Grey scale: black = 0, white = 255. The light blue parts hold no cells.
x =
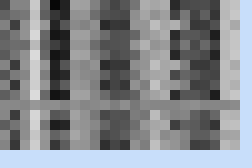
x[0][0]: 72
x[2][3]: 200
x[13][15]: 173
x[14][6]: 93
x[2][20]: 59
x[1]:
[98, 113, 119, 193, 95, 54, 37, 146, 148, 110, 81, 76, 73, 143, 165, 146, 159, 66, 119, 67, 95, 53, 184, 199]
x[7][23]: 189
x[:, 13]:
[117, 143, 149, 102, 148, 101, 142, 116, 145, 98, 120, 124, 110, 126, 145]
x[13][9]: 123
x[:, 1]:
[132, 113, 62, 119, 109, 117, 58, 123, 52, 116, 136, 59, 116, 70, 55]
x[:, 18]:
[73, 119, 131, 88, 119, 86, 127, 101, 129, 86, 139, 133, 97, 132, 129]
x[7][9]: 134
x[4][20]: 104
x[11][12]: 80
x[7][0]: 84
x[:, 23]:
[194, 199, 169, 197, 197, 200, 171, 189, 177, 198, 139, 179, 192, 165, 176]
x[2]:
[129, 62, 145, 200, 151, 36, 86, 138, 131, 144, 41, 55, 53, 149, 150, 189, 166, 176, 131, 56, 59, 80, 190, 169]
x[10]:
[137, 136, 134, 151, 141, 142, 131, 144, 134, 137, 141, 126, 142, 120, 137, 134, 133, 133, 139, 143, 133, 134, 134, 139]
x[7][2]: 134
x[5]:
[90, 117, 145, 218, 104, 20, 31, 164, 162, 130, 103, 75, 83, 101, 150, 163, 171, 38, 86, 84, 74, 35, 184, 200]
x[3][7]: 159
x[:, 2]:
[132, 119, 145, 146, 108, 145, 149, 134, 153, 148, 134, 145, 139, 142, 154]
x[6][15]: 190
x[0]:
[72, 132, 132, 201, 104, 7, 34, 162, 160, 129, 91, 69, 86, 117, 173, 166, 173, 41, 73, 76, 77, 63, 187, 194]
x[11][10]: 72
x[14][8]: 148
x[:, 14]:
[173, 165, 150, 149, 177, 150, 148, 156, 127, 148, 137, 118, 151, 134, 126]
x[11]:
[135, 59, 145, 214, 158, 86, 94, 162, 146, 120, 72, 83, 80, 124, 118, 187, 146, 130, 133, 96, 79, 103, 182, 179]
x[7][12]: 83
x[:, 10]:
[91, 81, 41, 108, 80, 103, 43, 96, 45, 107, 141, 72, 102, 73, 47]

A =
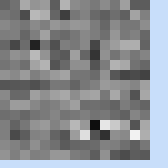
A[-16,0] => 100
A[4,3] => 34
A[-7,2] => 105
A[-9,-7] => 117
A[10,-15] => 125
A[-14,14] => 141
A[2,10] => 103
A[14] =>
[137, 129, 116, 143, 123, 112, 91, 102, 104, 107, 129, 126, 111, 95, 119]
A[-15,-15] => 118
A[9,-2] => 83
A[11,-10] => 133
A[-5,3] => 116
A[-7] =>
[137, 104, 105, 159, 144, 160, 168, 141, 159, 164, 120, 168, 130, 83, 167]
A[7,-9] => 163
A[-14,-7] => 148
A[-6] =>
[125, 156, 155, 135, 122, 128, 143, 159, 110, 111, 107, 99, 124, 110, 100]
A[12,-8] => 183
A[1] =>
[118, 110, 76, 184, 174, 101, 62, 119, 130, 105, 95, 110, 96, 163, 128]
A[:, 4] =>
[155, 174, 127, 161, 115, 147, 179, 140, 95, 144, 122, 122, 154, 134, 123, 130]
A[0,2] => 169
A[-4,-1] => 168
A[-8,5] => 120
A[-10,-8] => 143
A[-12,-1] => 99
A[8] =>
[85, 87, 89, 80, 95, 120, 118, 100, 119, 128, 154, 148, 143, 133, 160]
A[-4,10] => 230
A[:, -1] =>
[92, 128, 141, 103, 99, 132, 103, 66, 160, 167, 100, 118, 168, 174, 119, 89]
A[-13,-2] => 129
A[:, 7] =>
[139, 119, 151, 119, 120, 159, 143, 118, 100, 141, 159, 120, 183, 156, 102, 124]
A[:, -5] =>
[139, 95, 103, 111, 138, 145, 124, 146, 154, 120, 107, 120, 230, 48, 129, 145]
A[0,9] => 121
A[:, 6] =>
[179, 62, 140, 106, 126, 89, 105, 163, 118, 168, 143, 116, 146, 85, 91, 151]
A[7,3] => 127

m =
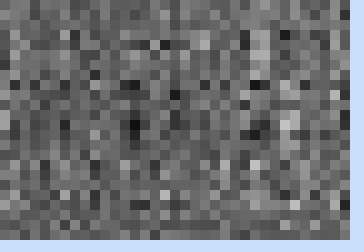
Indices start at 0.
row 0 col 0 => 99
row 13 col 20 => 89
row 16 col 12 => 157
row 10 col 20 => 129
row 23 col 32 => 89
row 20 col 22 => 111
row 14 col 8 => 88
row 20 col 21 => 95
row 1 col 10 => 121
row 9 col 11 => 76
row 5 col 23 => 86
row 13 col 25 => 30
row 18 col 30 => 130
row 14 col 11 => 103
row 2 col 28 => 114
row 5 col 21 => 75
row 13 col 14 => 107
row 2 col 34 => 110
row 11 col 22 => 91
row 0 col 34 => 84
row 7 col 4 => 73
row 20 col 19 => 102
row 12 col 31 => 123
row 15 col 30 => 87
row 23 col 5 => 108
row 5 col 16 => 135
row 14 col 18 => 97
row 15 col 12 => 84
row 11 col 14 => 84
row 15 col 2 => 112
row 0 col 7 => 74
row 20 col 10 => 114
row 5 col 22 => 130
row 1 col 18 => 130
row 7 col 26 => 137
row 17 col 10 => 94
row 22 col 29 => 113
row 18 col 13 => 92
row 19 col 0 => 116
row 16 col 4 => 52

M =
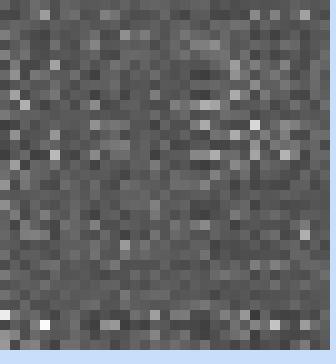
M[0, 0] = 102
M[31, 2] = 98
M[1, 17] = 79
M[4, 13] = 91
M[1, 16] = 102
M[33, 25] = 63
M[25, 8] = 91
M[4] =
[76, 90, 104, 76, 75, 111, 84, 76, 107, 132, 86, 87, 95, 91, 94, 76, 90, 103, 89, 125, 126, 140, 106, 85, 89, 101, 96, 86, 109, 103, 78, 87, 95]
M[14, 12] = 125
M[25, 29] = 101
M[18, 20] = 129
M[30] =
[82, 79, 102, 79, 78, 91, 88, 86, 102, 107, 84, 85, 105, 93, 90, 86, 87, 92, 98, 107, 118, 99, 95, 76, 85, 97, 87, 84, 89, 102, 88, 84, 90]
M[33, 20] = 66
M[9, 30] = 70
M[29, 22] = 85
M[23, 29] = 80
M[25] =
[110, 79, 93, 94, 85, 77, 96, 107, 91, 113, 86, 84, 116, 96, 103, 95, 93, 89, 96, 92, 113, 73, 85, 76, 78, 78, 81, 81, 75, 101, 100, 82, 83]
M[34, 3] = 129
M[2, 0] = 92
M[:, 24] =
[82, 72, 110, 95, 89, 110, 98, 114, 91, 121, 86, 102, 72, 114, 76, 82, 116, 108, 88, 88, 102, 102, 83, 98, 81, 78, 85, 99, 84, 87, 85, 151, 91, 123, 87]
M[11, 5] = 85
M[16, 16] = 92
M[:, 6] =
[100, 102, 89, 81, 84, 88, 74, 90, 89, 78, 94, 90, 90, 78, 84, 75, 82, 96, 107, 86, 91, 86, 112, 97, 94, 96, 84, 84, 91, 97, 88, 94, 92, 88, 110]
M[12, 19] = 121
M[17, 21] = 128
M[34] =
[152, 72, 123, 129, 86, 67, 110, 110, 90, 98, 94, 72, 87, 100, 86, 104, 96, 109, 97, 89, 111, 80, 83, 70, 87, 68, 77, 82, 66, 95, 122, 75, 88]
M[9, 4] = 102
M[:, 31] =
[85, 84, 92, 86, 87, 83, 111, 109, 106, 104, 76, 86, 98, 109, 102, 103, 97, 82, 73, 87, 85, 92, 78, 87, 94, 82, 103, 93, 93, 87, 84, 73, 109, 83, 75]
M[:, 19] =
[97, 89, 87, 103, 125, 92, 83, 67, 99, 69, 131, 77, 121, 77, 86, 134, 69, 93, 103, 92, 73, 71, 116, 83, 96, 92, 85, 90, 93, 89, 107, 77, 71, 74, 89]
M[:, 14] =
[98, 79, 89, 123, 94, 101, 98, 89, 86, 86, 83, 89, 85, 94, 97, 96, 94, 83, 94, 101, 100, 86, 84, 74, 114, 103, 81, 88, 79, 99, 90, 97, 66, 103, 86]
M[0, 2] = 87
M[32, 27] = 195
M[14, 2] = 69
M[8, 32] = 91

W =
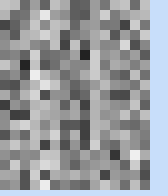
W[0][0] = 197
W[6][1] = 158
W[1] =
[180, 109, 115, 180, 231, 158, 142, 94, 88, 159, 206, 124, 157, 177, 185]
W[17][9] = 175
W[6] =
[196, 158, 36, 195, 86, 111, 153, 134, 132, 205, 122, 171, 160, 127, 160]
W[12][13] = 106
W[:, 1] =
[189, 109, 97, 90, 170, 132, 158, 140, 80, 115, 146, 62, 192, 144, 198, 125, 203, 164, 151]
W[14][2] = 160
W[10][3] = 182
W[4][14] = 135
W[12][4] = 135
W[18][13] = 190
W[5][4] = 108
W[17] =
[168, 164, 81, 206, 81, 174, 162, 180, 152, 175, 69, 154, 143, 149, 78]
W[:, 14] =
[193, 185, 119, 203, 135, 91, 160, 112, 187, 125, 97, 191, 133, 125, 116, 173, 96, 78, 114]
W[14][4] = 66
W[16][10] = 161
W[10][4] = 190
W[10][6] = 95
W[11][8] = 105
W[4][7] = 193
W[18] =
[135, 151, 84, 181, 236, 111, 134, 110, 99, 164, 198, 166, 111, 190, 114]
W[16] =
[119, 203, 138, 189, 217, 205, 135, 99, 138, 152, 161, 147, 101, 204, 96]
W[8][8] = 123
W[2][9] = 156
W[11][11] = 153
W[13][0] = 84
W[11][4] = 174
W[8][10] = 186
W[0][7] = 93
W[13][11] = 174
